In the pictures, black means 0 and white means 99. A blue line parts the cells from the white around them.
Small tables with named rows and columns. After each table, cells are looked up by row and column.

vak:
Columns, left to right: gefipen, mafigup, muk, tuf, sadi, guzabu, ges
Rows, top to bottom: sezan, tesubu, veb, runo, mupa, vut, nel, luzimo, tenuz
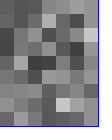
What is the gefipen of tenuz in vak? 40
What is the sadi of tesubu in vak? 40
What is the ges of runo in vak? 58
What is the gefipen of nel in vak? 51
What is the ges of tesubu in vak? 57
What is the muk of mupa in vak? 24
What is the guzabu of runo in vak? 25
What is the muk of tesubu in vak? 42
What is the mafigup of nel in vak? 52
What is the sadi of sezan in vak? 55
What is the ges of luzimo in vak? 56
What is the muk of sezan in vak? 34
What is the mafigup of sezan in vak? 33
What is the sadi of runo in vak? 34
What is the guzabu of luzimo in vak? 63
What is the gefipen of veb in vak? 28
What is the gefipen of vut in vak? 46
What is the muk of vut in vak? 31
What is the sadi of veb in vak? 41
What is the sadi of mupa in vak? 49

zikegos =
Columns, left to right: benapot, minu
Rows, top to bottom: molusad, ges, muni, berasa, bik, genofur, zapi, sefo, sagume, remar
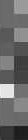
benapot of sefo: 42
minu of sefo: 53
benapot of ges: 41
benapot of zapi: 89
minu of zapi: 44
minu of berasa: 32
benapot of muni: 34

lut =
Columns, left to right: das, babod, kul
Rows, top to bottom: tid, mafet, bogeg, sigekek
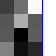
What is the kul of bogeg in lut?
36
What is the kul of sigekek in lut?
15
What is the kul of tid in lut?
97
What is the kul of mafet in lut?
35
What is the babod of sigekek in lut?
6
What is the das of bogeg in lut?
34
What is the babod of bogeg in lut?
0
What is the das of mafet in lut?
33
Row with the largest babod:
mafet

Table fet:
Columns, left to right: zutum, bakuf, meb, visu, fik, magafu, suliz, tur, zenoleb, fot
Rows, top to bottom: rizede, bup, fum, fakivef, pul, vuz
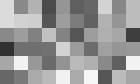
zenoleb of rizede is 52
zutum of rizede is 85
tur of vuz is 33
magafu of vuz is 66
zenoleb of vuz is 73
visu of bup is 33
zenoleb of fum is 65
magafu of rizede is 37
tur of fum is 68
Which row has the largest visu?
fum

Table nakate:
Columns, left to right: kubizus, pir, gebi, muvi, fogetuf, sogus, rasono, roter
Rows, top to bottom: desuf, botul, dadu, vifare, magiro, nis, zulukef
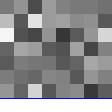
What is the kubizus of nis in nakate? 48
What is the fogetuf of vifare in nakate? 32
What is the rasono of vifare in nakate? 27
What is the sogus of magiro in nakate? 39
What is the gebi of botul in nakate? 88
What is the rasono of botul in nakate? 56
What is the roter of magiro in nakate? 60
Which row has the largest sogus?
vifare

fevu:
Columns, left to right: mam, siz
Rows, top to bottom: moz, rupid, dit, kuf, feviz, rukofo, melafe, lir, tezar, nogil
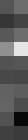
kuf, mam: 56
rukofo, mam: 28
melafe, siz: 36
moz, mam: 33
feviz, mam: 32
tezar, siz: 3
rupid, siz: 26
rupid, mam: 21
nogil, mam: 25
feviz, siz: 33
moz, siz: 42
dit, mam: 34
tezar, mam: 32
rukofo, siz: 27
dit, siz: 42

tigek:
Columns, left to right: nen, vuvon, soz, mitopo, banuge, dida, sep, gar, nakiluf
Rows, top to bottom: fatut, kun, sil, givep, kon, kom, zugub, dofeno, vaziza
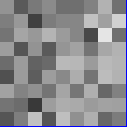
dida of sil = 52
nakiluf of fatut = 44
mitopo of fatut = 54
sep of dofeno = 60
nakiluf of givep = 69
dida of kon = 71
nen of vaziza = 33
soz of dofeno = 22
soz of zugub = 56
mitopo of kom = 61
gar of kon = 72
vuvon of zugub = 51
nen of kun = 49
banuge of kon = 72
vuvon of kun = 59
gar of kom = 73
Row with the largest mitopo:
sil

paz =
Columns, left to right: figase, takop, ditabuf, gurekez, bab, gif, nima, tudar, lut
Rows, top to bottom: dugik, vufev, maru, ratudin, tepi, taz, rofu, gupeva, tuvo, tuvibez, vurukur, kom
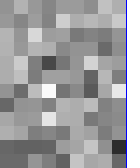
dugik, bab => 60
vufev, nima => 71
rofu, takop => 42
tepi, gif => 58
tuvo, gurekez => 89
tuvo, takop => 59
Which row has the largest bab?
vufev

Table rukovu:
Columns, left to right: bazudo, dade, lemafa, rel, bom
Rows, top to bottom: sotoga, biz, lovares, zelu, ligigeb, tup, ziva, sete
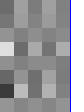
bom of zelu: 67
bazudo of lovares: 57
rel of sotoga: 62
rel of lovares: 51
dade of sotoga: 62
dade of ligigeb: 50
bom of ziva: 50
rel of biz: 60
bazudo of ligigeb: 56
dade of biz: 61
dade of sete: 52
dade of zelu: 42
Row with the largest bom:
zelu

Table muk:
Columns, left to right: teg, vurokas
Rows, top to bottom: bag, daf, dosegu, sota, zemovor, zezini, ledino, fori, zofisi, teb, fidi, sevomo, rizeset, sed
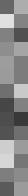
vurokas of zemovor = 48
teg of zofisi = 30
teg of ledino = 43
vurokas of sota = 64
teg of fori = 27
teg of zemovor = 61
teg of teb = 32
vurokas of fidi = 60
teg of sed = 35
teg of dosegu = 50

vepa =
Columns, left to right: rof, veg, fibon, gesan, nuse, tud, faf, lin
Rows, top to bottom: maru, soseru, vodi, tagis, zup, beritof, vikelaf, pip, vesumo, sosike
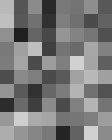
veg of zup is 64
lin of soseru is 38
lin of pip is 45
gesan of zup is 61
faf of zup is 64
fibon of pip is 24
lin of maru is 34
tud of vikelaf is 70
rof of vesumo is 59
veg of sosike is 58
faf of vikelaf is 44
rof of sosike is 67
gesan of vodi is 28
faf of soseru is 29
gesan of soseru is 19
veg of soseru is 34
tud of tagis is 41
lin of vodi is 31
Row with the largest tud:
zup

